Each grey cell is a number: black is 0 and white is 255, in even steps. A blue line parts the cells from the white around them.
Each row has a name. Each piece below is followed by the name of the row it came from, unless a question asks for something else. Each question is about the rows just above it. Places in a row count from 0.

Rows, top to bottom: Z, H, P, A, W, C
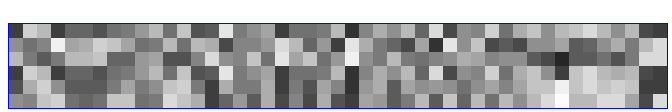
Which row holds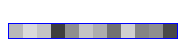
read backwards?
A
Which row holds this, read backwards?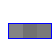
P
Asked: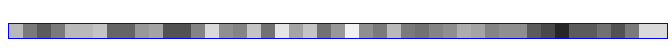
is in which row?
P
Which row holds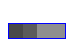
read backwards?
P
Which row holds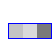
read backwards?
C
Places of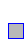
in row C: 29 33 35 37 40 41
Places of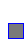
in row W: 7 9 13 16 17 20

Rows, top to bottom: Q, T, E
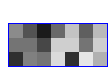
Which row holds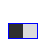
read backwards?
E
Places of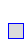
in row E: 3
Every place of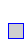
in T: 3 4 6
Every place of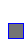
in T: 0 1 5
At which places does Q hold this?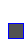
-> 1

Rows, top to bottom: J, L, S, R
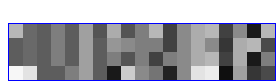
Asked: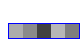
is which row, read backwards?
J
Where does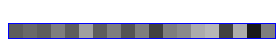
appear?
S
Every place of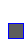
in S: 0 2 4 6
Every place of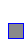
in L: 8 12 14
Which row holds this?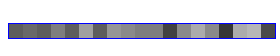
L
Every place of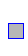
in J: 0 10 14 18

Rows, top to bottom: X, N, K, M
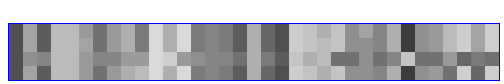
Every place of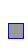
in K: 5 8 9 12 31
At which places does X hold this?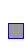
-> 5 7 30
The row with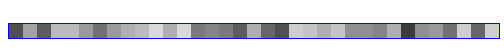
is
M
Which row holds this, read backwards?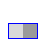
K
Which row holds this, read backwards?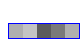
K
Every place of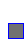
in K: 16 23 24 26 29 30 34
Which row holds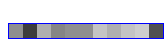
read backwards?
M

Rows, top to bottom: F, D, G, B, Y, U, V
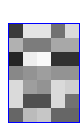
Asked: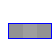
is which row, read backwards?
B
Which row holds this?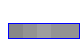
B
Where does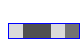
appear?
U
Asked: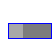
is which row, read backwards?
D

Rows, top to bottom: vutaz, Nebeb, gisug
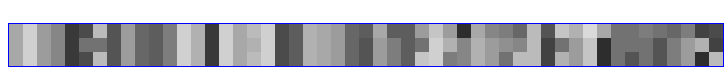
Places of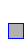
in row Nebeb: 13 17 21 31 33 49
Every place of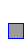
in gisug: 2 8 23 26 34 40 48

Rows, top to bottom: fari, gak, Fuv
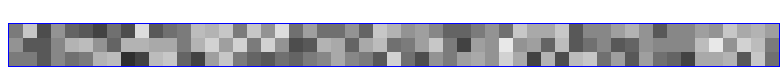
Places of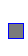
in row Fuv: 0 1 5 16 21 25 31
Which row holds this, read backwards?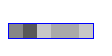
fari
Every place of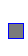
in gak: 12 17 28 31 54
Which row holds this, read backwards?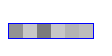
fari
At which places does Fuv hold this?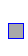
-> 23 33 36 49 50

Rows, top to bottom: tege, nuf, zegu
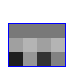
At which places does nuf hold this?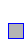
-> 1 3
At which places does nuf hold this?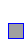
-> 0 2
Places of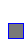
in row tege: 0 1 2 3
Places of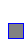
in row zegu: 3
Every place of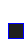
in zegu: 0
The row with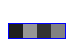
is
zegu

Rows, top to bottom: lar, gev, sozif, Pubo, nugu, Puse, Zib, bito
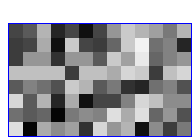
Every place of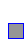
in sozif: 1 2 4 5 12
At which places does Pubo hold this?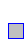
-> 0 1 2 3 5 6 11
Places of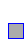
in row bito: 2
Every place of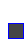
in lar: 0 4 6
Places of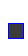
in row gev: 0 6
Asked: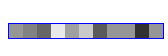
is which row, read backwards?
sozif

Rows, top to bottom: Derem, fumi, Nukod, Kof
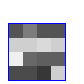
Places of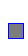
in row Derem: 1
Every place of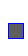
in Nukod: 2 3
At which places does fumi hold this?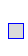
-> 2
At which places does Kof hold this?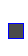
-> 0 1
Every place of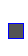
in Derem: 0 2 3
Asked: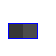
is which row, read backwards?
Kof
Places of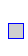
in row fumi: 0 1 3

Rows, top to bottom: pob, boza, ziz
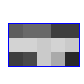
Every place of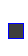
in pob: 3 4
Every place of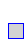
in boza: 0 1 3

